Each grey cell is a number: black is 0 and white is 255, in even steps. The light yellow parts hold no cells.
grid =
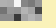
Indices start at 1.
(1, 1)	176
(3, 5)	180
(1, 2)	173
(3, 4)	164
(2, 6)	72
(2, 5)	165

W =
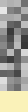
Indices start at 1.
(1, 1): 186
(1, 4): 112
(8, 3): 92
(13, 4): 182
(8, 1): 111
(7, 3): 185
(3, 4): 112
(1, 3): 182
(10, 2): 179
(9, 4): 142
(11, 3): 72
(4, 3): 89
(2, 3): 117
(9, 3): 93
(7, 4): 55
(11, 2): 104

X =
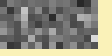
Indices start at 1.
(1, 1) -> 72
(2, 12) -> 114
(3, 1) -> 94
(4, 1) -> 126
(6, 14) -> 217
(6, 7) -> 80
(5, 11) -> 140
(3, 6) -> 89
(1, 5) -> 114
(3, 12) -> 176
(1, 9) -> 112
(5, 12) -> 93
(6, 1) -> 90
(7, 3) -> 64
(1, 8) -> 127
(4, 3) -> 82
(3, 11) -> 78
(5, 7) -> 111
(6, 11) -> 100
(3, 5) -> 79
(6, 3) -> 80
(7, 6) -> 153
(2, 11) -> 115
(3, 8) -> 44
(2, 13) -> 87
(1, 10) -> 117
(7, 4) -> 146
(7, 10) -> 111
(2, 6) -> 136
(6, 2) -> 94

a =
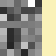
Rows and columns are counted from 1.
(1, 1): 145
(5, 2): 44
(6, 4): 136
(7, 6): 141
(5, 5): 116
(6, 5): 130
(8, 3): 115
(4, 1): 124
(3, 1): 206
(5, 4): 153
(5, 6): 147
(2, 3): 110
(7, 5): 81
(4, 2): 126

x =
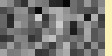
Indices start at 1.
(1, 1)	155
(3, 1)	104
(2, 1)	75
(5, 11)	27
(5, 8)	118
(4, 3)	161
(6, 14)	86
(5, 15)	108
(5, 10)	113
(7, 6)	160
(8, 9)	152
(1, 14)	95
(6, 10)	103
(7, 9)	122
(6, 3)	133
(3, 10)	153
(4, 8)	132
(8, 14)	83
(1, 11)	110
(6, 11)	119
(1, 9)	36
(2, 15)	153
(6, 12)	106
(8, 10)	171
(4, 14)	119
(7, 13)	64
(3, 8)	121
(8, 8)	93
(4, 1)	102
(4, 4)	135
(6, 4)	130

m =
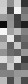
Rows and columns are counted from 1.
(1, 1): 203
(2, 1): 209
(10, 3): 75
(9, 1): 221
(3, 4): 131
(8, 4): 151
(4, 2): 148
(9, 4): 59
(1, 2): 143
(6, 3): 88
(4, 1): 13
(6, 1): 145
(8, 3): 97
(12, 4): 73

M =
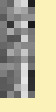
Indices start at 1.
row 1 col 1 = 120
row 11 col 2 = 99
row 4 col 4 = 216
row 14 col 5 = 107
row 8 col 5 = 129
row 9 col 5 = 100
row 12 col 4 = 230
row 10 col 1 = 137
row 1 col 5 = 31
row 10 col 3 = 130
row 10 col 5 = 116
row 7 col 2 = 111
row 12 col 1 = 90
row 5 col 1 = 120
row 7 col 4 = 135
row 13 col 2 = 93
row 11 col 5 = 40
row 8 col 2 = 169
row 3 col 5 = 145

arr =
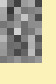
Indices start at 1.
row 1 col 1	206
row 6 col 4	128
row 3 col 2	84
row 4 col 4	111
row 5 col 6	161
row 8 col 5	188
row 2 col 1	167
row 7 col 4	79
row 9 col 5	134
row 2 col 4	120
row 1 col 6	69
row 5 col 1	146
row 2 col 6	138
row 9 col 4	126
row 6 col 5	180

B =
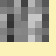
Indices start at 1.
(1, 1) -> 106
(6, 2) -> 45
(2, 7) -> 113
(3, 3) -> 132
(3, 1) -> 172
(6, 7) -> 82
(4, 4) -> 130
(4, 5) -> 195
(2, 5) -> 152
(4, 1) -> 151
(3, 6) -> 199

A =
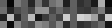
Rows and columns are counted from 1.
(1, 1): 96
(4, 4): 88
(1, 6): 117
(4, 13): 57
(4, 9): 136
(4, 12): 46
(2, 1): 110
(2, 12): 59
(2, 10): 75
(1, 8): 112
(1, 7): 53
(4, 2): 11
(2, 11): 95
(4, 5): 73
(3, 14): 161
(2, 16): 36
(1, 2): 6
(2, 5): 69
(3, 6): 22
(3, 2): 188
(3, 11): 94

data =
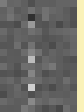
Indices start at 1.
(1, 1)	123
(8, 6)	112
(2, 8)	104
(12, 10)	109
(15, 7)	100
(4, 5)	153
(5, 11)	109
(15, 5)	137
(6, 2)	87
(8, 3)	90
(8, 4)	108
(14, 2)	93
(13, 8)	76
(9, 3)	91
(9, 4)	93
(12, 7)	95
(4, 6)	86
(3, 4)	93
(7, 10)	89
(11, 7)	80
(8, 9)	94
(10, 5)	108
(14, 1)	76
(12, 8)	99
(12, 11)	95
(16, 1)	92
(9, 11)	81
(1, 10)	100
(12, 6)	107
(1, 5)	80
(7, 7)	89
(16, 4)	120
